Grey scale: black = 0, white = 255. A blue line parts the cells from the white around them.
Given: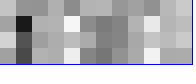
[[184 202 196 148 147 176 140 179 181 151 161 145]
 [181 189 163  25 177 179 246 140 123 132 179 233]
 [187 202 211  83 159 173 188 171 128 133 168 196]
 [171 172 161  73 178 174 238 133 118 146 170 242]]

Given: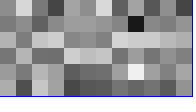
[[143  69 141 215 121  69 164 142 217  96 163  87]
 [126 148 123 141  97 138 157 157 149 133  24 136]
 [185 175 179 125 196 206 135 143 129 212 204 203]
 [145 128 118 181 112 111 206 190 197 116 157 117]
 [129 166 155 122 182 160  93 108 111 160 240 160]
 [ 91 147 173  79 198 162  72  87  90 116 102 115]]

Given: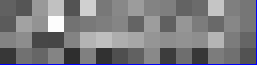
[[127 118  97  85 153 193  83 208 120 136 156 131 127  99 107 197]
 [135 118  91 162 147 253 114 121 126 133 100 157  96 150 124 105]
 [124 101 131 141  71  70 131 180 191 174 167 149 142 146 142 181]
 [112  82  55 113 102 132  46 128  49  79  97 137  60 110  55 124]]

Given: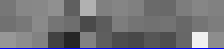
[[134 129 119 135 136 144  95 177 128 133 128 106 105 125]
 [117 125 113 120 138 117 110  74  92 125 116 113 115 104]
 [240 141 151 141 130  66  38 130  94  77  72  86  78 103]]

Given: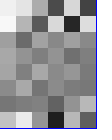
[[215  67 240 228 172  75]
 [ 38 221 248 181  89 217]
 [160 137 159 107 162 136]
 [112 127 168 147 127 147]
 [150 122 165 128 168 138]
 [124 120 139 169 117 139]
 [147 184 118 125 129  98]
 [184  95 194 235 149  30]]

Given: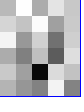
[[228 200 185 254 172]
 [160 202 213 195 252]
 [113 207 244 152 209]
 [ 92 222 172 128 192]
 [219 194 201 160  10]
 [243 131 180 150 130]]
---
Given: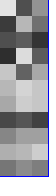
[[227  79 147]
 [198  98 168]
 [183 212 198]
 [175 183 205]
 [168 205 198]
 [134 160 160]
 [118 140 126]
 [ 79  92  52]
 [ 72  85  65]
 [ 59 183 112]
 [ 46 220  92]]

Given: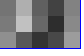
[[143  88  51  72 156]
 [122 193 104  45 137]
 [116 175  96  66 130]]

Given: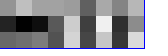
[[148 191 162 162 156  96 169 132 183]
 [104 111 124  82 212  70 198  55 218]
 [ 35   1  14  89 205  63 240  47 140]]

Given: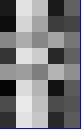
[[150 157 127 180 142]
 [135 172 135 164 119]
 [ 76 233 192  76  83]
 [ 54 226 205  41  97]
 [ 47 226 198  41  90]
 [ 25 226 192  25  97]
 [ 12 212 164  62  68]
 [  4 219 180  18  90]]

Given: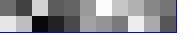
[[231 190   7  34  72 162 148 122 237 170  86]
 [108  64 211  93 101 154 251 198 176 134 116]]

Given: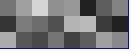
[[172  87  73 117  65  94 160 137]
 [117 160 213 144 152  33  94 131]
 [ 53 124 109  80 180 186  59  33]]
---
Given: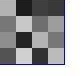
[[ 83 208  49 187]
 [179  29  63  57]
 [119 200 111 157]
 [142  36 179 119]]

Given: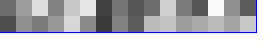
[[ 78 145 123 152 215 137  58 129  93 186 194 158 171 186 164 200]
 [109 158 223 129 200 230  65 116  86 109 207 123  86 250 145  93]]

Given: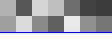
[[159 219 137  95 233 145 118]
 [178  87 213 192 110  66  59]]

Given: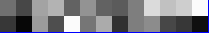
[[ 55   7 155  78 251 118 171  49 126 140  71  55  15]
 [112  71 163 179  98 147  98  91 126 219 193 206 251]]

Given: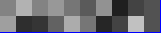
[[159  46  53  98 172 118  38  67 193  82]
 [131 178 131 152 118  90 146  31  67  82]]

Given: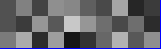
[[123 171  44 158  22  51 103 178  88 143]
 [ 81 129  67 143 135  95  73 165  38  59]
 [ 81  59 150  88 200 150 110  73 110  44]]
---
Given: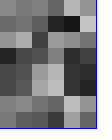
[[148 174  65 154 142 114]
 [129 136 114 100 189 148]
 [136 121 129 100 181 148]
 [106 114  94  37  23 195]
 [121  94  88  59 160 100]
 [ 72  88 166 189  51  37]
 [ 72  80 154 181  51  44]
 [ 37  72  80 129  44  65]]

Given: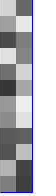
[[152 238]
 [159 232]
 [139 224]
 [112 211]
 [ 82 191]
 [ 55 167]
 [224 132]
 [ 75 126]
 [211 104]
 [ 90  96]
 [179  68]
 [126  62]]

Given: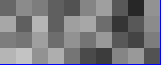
[[181 195 146 174 117  74  60 133 153  82]
 [103 139 125  95  82 133 159  88  39 146]
 [125 117 159 109 146 117 153  88  68 125]
 [167  95 181  95 159 167 109  53  88 139]]

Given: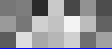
[[ 92 222 168 182 208 111 161]
 [119 125  42 201  71 146  77]
 [154 119 208 194 243 188  98]]

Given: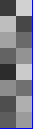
[[ 58 209]
 [ 44 203]
 [ 78 175]
 [ 93 155]
 [ 99 147]
 [141 112]
 [162 106]
 [190  71]]

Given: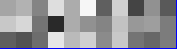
[[200 215 116  41 172 145 132 194 152 158 124]
 [165 178 132 222 172 246  95 208  68 145  89]
 [ 95  82 109 230 186 208 139 200 116 103 124]]

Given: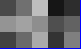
[[148 162 142  79  98]
 [ 73 112 190  22  45]
 [ 66 106 170  51 127]]

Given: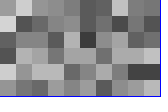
[[156 206 149 141 125  90  97 193 125 118]
 [ 83 179 164 118 164 164 112 171 171 193]
 [206 149 185 185 105 133 171 125  67  67]
 [ 97 133 133  90 179  60 141 164  97 112]
 [149 118 105 156 133 156  90 141 156 185]
 [212  83 105 133 141  90 112  75 118  83]]

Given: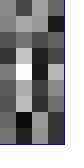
[[122 253  27 181]
 [ 55 196  34  71]
 [ 83 188  48 110]
 [ 90 174  63 138]
 [130 167 153  27]
 [ 83 116  77  98]
 [138  71 159 104]
 [116  34 146  55]
 [104  11 153  55]]
